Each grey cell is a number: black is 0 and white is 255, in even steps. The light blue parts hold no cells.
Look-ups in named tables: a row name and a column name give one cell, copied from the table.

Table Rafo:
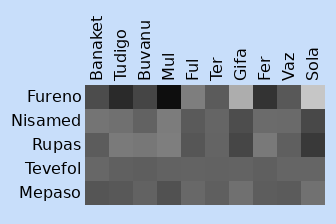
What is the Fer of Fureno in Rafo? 51
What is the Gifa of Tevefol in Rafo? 99
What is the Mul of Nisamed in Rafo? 124
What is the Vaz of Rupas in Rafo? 95
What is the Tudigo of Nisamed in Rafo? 112
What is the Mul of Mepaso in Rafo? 81
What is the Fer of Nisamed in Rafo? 107
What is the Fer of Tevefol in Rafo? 95
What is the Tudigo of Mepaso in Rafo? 88
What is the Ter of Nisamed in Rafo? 101
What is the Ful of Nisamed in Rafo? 90
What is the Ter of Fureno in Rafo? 91
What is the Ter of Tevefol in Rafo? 98
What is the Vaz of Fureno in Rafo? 88
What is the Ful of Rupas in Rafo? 86
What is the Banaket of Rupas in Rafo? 92
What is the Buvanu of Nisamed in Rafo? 98
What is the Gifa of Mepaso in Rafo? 112
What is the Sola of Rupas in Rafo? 57

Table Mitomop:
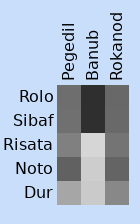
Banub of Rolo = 47
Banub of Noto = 205
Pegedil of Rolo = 110
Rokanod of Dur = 136
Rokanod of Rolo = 104
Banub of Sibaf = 47
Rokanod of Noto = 100
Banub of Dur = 202
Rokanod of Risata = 116
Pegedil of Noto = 97
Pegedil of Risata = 128
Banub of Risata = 214
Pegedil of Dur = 166
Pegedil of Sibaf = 112
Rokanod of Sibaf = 105
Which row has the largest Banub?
Risata

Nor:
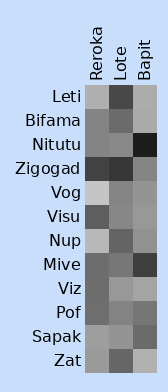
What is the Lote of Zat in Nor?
102
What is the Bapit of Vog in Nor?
148
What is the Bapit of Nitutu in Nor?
29
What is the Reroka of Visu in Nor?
94
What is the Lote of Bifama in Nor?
107
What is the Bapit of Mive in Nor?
63
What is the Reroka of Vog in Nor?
197
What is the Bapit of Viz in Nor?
164
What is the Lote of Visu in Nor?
135
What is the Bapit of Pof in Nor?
118
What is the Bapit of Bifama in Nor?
170
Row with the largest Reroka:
Vog

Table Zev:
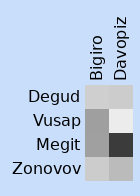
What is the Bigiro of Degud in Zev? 207
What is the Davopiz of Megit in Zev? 59
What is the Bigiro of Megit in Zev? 160
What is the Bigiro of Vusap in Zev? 159
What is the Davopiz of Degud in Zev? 204
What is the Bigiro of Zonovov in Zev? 204
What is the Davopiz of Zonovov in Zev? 187
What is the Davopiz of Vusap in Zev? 236

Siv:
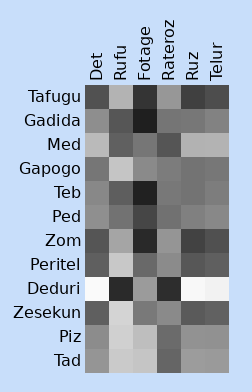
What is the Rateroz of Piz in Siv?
107
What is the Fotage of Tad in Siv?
197
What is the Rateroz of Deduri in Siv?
45
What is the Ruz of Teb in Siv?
115
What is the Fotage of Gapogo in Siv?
138
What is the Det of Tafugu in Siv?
81
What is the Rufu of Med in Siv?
96
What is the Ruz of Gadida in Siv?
119
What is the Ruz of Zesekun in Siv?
90
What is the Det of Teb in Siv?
136
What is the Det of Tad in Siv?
149
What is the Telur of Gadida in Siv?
130
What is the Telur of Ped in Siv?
136
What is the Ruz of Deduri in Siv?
248
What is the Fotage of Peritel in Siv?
105
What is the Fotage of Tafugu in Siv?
52
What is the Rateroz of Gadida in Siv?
117
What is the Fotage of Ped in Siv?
70
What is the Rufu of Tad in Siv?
202
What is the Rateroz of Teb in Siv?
120
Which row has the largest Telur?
Deduri

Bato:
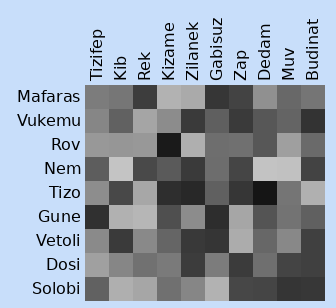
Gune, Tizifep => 48
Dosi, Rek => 113
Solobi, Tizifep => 97
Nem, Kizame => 90
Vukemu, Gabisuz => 95
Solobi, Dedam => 69
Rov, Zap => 112
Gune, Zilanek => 140
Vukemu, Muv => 100
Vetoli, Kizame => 101
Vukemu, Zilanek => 58
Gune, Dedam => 84
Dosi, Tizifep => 160
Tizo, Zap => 54
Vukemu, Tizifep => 134
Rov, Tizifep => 152
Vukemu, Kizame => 140
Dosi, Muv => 68
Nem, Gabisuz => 109
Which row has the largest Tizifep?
Dosi

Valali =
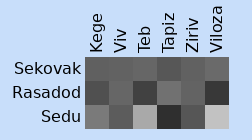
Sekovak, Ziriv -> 97
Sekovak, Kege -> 96
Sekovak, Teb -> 102
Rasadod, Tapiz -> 113
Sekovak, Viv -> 98
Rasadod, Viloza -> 56
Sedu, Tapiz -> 47
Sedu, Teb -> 169
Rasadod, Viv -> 102

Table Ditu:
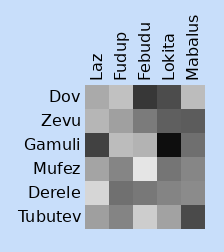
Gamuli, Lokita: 14
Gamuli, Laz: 65
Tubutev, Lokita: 162
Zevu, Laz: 182
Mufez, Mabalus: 134
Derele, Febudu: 120
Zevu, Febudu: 123
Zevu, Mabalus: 92
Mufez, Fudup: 133
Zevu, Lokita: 95
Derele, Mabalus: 139
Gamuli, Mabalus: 111
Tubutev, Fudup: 132

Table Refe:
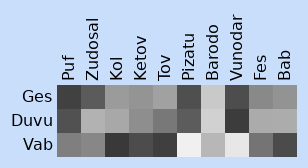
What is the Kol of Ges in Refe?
155
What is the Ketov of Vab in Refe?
76
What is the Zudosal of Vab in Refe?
135
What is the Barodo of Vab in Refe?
183
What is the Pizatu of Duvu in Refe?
92
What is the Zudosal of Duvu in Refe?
178
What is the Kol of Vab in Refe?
57
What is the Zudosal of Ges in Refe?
91
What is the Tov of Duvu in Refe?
120
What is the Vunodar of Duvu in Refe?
60
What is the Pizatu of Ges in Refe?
79
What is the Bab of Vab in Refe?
75
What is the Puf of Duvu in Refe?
81
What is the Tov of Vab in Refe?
63
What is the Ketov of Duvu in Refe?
142
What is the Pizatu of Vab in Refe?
240
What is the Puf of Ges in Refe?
65

